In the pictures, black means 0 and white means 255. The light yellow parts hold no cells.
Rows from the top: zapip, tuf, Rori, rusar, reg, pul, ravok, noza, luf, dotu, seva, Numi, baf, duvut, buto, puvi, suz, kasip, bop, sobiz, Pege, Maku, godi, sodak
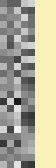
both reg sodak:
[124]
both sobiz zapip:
[124]

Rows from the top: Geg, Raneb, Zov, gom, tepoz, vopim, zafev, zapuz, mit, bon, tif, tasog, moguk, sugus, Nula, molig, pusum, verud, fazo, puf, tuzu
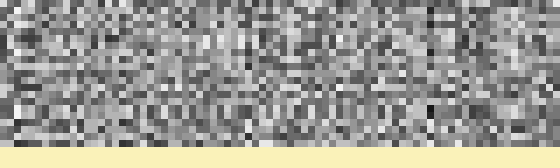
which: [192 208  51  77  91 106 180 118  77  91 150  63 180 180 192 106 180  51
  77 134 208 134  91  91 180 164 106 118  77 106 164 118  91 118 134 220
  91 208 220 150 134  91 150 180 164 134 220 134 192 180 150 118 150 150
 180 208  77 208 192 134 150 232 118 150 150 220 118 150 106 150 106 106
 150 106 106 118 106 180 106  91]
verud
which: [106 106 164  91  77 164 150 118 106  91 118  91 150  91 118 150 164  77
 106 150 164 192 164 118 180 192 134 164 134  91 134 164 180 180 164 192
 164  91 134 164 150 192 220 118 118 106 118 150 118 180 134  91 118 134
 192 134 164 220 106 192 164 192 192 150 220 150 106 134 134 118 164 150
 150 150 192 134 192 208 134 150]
Nula
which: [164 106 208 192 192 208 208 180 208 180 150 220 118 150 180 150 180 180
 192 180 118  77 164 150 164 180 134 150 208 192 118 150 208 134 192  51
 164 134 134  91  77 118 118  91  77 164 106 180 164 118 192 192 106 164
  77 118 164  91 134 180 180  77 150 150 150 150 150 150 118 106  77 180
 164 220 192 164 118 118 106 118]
bon
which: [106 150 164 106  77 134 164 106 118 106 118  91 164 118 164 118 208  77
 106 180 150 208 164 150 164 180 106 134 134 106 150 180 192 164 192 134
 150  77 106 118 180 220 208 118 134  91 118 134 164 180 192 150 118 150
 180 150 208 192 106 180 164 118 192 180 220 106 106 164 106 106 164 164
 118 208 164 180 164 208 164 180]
tepoz
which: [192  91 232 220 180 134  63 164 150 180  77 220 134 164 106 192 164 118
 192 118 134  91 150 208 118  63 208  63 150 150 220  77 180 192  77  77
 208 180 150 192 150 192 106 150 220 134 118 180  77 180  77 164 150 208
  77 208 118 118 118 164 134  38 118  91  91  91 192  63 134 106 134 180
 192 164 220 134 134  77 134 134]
gom

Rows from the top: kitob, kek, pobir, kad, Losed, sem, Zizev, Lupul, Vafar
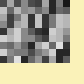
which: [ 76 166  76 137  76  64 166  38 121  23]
kitob
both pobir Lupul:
[121]
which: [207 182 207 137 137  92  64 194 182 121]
sem
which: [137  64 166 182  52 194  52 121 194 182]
kad

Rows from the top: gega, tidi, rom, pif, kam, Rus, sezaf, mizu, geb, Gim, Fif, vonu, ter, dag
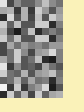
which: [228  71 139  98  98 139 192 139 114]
gega
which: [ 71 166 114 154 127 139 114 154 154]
sezaf
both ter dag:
[204]
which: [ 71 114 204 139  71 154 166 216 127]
mizu
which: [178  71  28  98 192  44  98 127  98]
kam
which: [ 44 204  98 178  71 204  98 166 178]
dag

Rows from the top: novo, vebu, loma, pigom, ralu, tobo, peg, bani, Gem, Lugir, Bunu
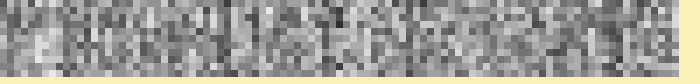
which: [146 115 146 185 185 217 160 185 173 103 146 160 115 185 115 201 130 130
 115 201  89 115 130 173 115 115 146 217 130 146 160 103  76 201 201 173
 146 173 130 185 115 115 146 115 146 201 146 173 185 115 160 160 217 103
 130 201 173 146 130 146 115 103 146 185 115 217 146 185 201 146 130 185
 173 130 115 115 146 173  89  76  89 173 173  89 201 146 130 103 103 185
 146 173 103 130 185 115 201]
bani
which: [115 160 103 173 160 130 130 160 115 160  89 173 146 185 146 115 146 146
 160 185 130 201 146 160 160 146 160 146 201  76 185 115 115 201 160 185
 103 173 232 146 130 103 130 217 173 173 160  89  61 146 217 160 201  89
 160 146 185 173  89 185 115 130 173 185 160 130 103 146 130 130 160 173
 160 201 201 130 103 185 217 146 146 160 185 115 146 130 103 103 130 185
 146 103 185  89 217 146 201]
vebu
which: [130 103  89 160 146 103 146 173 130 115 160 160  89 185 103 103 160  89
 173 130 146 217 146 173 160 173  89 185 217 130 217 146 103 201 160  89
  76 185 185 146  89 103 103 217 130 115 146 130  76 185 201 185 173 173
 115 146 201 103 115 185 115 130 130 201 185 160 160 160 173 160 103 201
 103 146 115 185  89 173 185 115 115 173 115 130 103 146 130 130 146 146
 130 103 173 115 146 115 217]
loma
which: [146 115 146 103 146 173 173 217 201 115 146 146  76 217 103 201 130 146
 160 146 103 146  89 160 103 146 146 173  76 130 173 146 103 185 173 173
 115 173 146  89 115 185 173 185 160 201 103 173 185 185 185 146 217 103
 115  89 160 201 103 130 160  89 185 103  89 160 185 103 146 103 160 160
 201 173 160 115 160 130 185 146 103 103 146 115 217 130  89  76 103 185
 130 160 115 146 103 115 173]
ralu
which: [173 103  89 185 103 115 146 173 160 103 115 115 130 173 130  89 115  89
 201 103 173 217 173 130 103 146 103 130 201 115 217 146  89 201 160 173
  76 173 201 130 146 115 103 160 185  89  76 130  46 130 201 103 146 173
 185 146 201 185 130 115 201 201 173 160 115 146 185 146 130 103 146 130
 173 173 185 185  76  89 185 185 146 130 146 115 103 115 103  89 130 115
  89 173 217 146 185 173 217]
pigom

